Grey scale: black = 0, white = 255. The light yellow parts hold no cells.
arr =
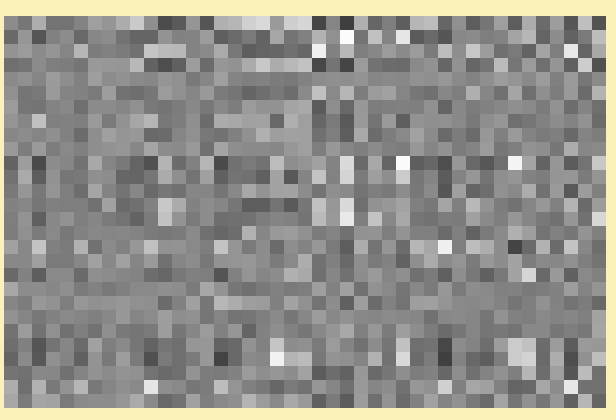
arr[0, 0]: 140
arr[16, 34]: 174
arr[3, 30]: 146
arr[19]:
[167, 140, 141, 135, 143, 123, 130, 121, 128, 137, 138, 143, 141, 123, 167, 147, 119, 112, 121, 129, 122, 126, 158, 129, 160, 113, 146, 137, 117, 136, 122, 151, 122, 141, 137, 129, 130, 121, 125, 130, 157, 132, 148]
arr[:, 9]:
[202, 101, 113, 184, 137, 110, 144, 166, 152, 135, 100, 101, 135, 112, 99, 131, 151, 133, 131, 137, 144, 133, 117, 118, 122, 145, 137, 170]
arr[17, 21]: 173
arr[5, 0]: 144
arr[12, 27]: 121
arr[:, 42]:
[83, 189, 168, 81, 138, 179, 111, 107, 125, 138, 199, 149, 128, 156, 215, 128, 110, 115, 129, 148, 105, 163, 165, 152, 190, 112, 113, 101]
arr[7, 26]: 116
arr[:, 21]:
[214, 129, 103, 194, 130, 138, 169, 159, 160, 159, 148, 132, 140, 119, 116, 144, 131, 173, 169, 126, 145, 135, 119, 144, 187, 162, 114, 153]
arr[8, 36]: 154
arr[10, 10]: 81
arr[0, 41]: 191
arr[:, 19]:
[154, 166, 102, 172, 124, 120, 146, 104, 158, 135, 188, 163, 162, 115, 132, 153, 107, 123, 140, 129, 128, 138, 142, 197, 242, 150, 103, 137]
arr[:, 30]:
[188, 106, 123, 146, 143, 112, 144, 143, 139, 133, 103, 132, 138, 120, 114, 128, 166, 171, 123, 122, 160, 113, 124, 114, 124, 130, 145, 162]
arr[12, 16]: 136
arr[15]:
[125, 144, 123, 137, 120, 130, 136, 133, 135, 131, 122, 120, 123, 138, 112, 103, 109, 177, 134, 153, 156, 144, 123, 132, 113, 146, 147, 126, 147, 128, 128, 107, 128, 98, 122, 138, 176, 158, 115, 129, 119, 147, 128]
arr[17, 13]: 140
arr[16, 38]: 178
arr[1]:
[105, 150, 85, 129, 140, 104, 135, 140, 115, 101, 101, 147, 130, 131, 156, 95, 107, 122, 99, 166, 116, 129, 178, 144, 252, 116, 193, 132, 230, 91, 106, 86, 136, 139, 126, 131, 164, 182, 100, 141, 98, 122, 189]
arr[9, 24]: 133
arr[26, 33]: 166
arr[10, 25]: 106
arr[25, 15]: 122
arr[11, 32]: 131
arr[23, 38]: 108
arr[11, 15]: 96
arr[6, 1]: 118
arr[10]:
[99, 157, 75, 140, 134, 114, 168, 133, 121, 100, 81, 180, 108, 129, 181, 75, 113, 122, 114, 188, 142, 148, 161, 131, 218, 106, 168, 100, 250, 94, 103, 78, 151, 104, 87, 111, 244, 164, 99, 150, 92, 115, 199]
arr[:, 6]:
[159, 135, 124, 153, 158, 122, 139, 154, 142, 142, 168, 143, 165, 113, 134, 136, 113, 161, 143, 130, 144, 128, 114, 161, 147, 146, 120, 141]
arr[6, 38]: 123
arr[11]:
[114, 170, 93, 146, 118, 121, 143, 141, 102, 101, 118, 171, 143, 115, 160, 96, 115, 113, 96, 163, 88, 132, 195, 130, 212, 123, 158, 142, 203, 119, 132, 92, 131, 150, 116, 143, 149, 130, 125, 149, 150, 123, 149]
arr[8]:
[135, 140, 133, 143, 129, 108, 142, 160, 149, 152, 105, 107, 133, 144, 120, 114, 128, 145, 176, 158, 161, 160, 112, 126, 93, 169, 108, 125, 137, 162, 139, 106, 124, 107, 151, 128, 154, 131, 122, 127, 105, 132, 125]
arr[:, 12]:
[90, 130, 184, 96, 144, 144, 124, 125, 133, 138, 108, 143, 113, 171, 147, 123, 147, 134, 120, 141, 129, 142, 119, 111, 111, 111, 137, 114]

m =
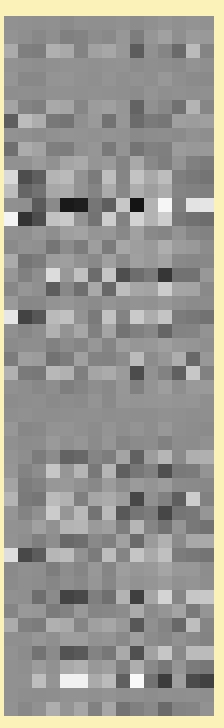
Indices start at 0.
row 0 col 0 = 145
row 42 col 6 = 133
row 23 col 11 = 160
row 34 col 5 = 127
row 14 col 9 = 211
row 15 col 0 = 145
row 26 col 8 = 151
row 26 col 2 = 136
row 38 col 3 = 182
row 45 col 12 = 137
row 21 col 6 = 122
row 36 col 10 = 133
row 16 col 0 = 138
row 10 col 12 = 148
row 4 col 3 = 148
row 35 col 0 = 149
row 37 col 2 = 127
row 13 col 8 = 199
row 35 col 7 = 186
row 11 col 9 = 195
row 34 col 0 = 180
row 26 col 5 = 133
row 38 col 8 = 132
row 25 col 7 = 171
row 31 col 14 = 176
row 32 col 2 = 141
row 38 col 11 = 192
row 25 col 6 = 165
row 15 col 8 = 136
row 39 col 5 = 133
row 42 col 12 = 164
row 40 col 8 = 154
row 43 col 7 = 167
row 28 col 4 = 143
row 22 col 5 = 167
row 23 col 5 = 133
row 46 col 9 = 174
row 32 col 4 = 150
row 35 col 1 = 131
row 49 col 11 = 106

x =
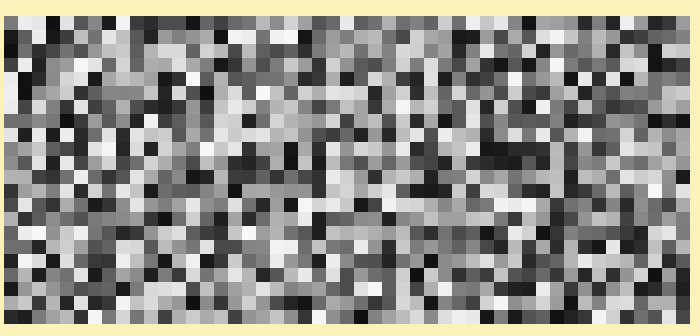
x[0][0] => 121
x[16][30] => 150
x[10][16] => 46
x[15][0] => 100
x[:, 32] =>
[110, 25, 41, 72, 128, 213, 89, 89, 190, 195, 179, 127, 202, 168, 159, 75, 97, 151, 49, 127, 102, 238]
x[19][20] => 131
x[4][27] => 177
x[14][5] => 81
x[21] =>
[40, 30, 123, 161, 185, 50, 245, 120, 213, 118, 190, 64, 175, 204, 171, 191, 65, 148, 161, 196, 140, 53, 245, 143, 105, 16, 130, 162, 187, 218, 137, 221, 238, 233, 22, 125, 25, 83, 96, 17, 34, 55, 242, 208, 49, 111, 84, 227, 70]
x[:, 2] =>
[230, 235, 46, 33, 42, 141, 218, 136, 233, 201, 225, 65, 179, 87, 91, 247, 37, 219, 31, 193, 56, 123]
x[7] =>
[112, 112, 136, 120, 16, 58, 156, 90, 140, 35, 241, 62, 93, 145, 87, 212, 207, 32, 110, 212, 179, 167, 151, 214, 65, 165, 189, 81, 203, 41, 167, 22, 89, 230, 80, 135, 87, 91, 88, 129, 33, 56, 67, 147, 136, 116, 18, 46, 19]
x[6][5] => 227
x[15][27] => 155
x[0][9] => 60
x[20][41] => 187
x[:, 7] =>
[27, 228, 192, 104, 167, 134, 98, 90, 226, 245, 211, 52, 116, 52, 132, 86, 98, 53, 94, 99, 56, 120]
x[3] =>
[65, 236, 33, 140, 155, 246, 228, 104, 212, 100, 172, 169, 223, 169, 126, 23, 53, 148, 79, 124, 200, 155, 51, 208, 146, 91, 78, 126, 208, 124, 222, 122, 72, 162, 50, 21, 88, 23, 135, 245, 124, 87, 121, 90, 215, 222, 19, 40, 65]
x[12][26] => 206
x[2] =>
[16, 111, 46, 70, 113, 81, 151, 192, 202, 93, 181, 217, 217, 98, 211, 184, 73, 187, 96, 75, 97, 47, 124, 159, 184, 114, 176, 131, 216, 206, 132, 163, 41, 129, 232, 117, 101, 210, 34, 151, 104, 124, 177, 40, 195, 142, 21, 208, 199]
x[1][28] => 73
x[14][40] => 72
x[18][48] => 36
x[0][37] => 19
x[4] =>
[236, 17, 42, 139, 214, 227, 25, 167, 195, 182, 161, 24, 50, 247, 91, 179, 85, 94, 114, 116, 145, 42, 56, 173, 30, 94, 215, 177, 62, 37, 223, 30, 128, 49, 65, 116, 244, 115, 151, 185, 20, 233, 44, 228, 19, 181, 112, 125, 108]
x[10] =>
[141, 88, 225, 32, 232, 68, 157, 211, 69, 111, 210, 173, 119, 74, 191, 150, 46, 35, 65, 174, 19, 195, 27, 187, 119, 81, 156, 102, 154, 79, 68, 34, 179, 58, 44, 33, 28, 87, 37, 184, 69, 135, 123, 200, 128, 109, 161, 190, 149]
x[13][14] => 143
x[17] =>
[34, 244, 219, 25, 222, 103, 57, 53, 238, 191, 119, 22, 183, 241, 24, 55, 203, 107, 127, 236, 152, 119, 31, 237, 137, 82, 79, 35, 113, 151, 18, 139, 151, 187, 224, 154, 200, 41, 81, 100, 181, 233, 203, 195, 182, 100, 211, 40, 90]
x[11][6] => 106
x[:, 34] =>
[199, 156, 232, 50, 65, 148, 38, 80, 42, 22, 44, 136, 217, 121, 201, 22, 72, 224, 60, 168, 210, 22]
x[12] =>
[51, 158, 179, 126, 227, 44, 210, 116, 231, 197, 27, 109, 94, 90, 132, 156, 18, 166, 169, 152, 145, 148, 50, 196, 212, 166, 206, 230, 94, 30, 26, 37, 202, 63, 217, 213, 100, 45, 34, 195, 40, 57, 106, 185, 93, 137, 247, 139, 226]
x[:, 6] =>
[134, 114, 151, 228, 25, 95, 63, 156, 110, 225, 157, 106, 210, 27, 121, 118, 82, 57, 27, 92, 38, 245]
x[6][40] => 70
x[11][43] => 110
